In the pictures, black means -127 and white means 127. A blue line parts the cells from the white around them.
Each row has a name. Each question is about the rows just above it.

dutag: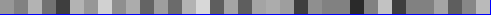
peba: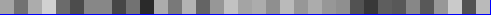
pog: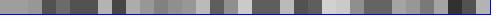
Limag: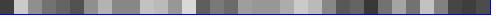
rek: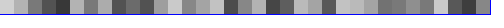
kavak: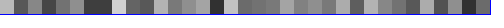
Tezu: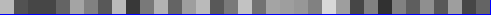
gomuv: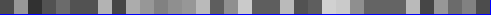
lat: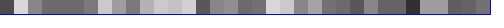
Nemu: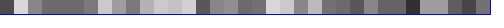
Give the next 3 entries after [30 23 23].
[44 74 58]
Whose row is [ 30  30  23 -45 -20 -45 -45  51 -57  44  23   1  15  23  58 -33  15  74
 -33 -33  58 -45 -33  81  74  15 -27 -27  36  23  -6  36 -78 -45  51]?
pog
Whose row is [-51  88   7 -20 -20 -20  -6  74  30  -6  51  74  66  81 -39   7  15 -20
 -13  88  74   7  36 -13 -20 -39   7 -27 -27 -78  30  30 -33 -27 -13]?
lat

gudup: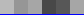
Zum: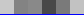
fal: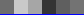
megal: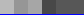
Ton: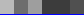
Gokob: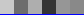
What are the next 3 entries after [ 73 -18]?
[ 46 -75  22]
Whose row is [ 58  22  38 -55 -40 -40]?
megal

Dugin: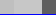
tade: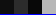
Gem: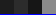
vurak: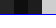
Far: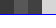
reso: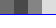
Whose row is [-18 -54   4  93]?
reso
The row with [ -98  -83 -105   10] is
Gem
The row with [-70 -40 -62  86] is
Far
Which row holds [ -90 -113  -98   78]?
vurak

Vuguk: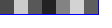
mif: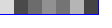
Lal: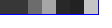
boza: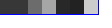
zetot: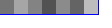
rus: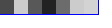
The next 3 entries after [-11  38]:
[  3 -45  11]
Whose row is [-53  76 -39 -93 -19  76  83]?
rus
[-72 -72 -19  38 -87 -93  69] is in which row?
Lal
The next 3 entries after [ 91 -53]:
[-19  17 -11]
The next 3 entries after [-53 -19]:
[ 17 -11  53]

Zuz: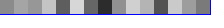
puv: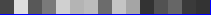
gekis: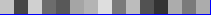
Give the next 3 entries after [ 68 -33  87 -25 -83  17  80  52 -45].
[74 29 -5]
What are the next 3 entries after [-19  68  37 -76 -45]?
[-25 -69 -76]
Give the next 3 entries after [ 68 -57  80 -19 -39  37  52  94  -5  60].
[-45 -76  44]
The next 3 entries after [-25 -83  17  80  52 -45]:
[74 29 -5]

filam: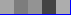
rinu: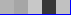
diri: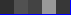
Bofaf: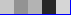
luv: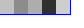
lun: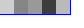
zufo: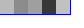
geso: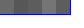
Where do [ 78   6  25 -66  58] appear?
lun
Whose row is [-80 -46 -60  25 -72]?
diri

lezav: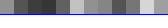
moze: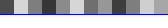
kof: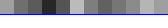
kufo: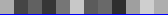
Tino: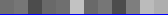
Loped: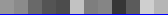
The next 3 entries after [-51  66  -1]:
[  5 -73 -36]
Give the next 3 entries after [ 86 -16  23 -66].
[-1 79 39]
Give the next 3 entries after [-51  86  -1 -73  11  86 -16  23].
[-66  -1  79]

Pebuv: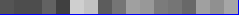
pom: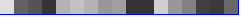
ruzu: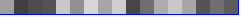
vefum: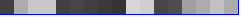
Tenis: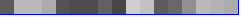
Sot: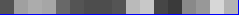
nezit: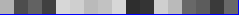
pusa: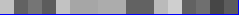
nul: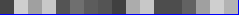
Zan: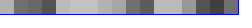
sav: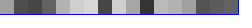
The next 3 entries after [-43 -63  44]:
[ 72 -50 -50]
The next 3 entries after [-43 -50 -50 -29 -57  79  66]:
[-35 -23  16]
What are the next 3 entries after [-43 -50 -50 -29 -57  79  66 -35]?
[-23  16  58]
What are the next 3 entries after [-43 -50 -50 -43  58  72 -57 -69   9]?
[24 87 51]
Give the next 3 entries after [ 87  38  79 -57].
[-16  44  72]
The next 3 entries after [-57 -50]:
[32 44 66]

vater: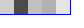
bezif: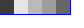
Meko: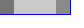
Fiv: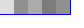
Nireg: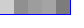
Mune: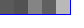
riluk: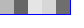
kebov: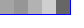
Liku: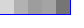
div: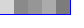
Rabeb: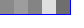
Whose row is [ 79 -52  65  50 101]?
vater
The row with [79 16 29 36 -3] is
Nireg
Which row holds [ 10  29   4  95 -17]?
Rabeb

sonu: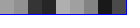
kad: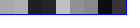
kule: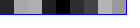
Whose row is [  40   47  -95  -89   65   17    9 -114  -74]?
kad
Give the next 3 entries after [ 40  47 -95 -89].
[65 17  9]
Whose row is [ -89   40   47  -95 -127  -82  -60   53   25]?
kule

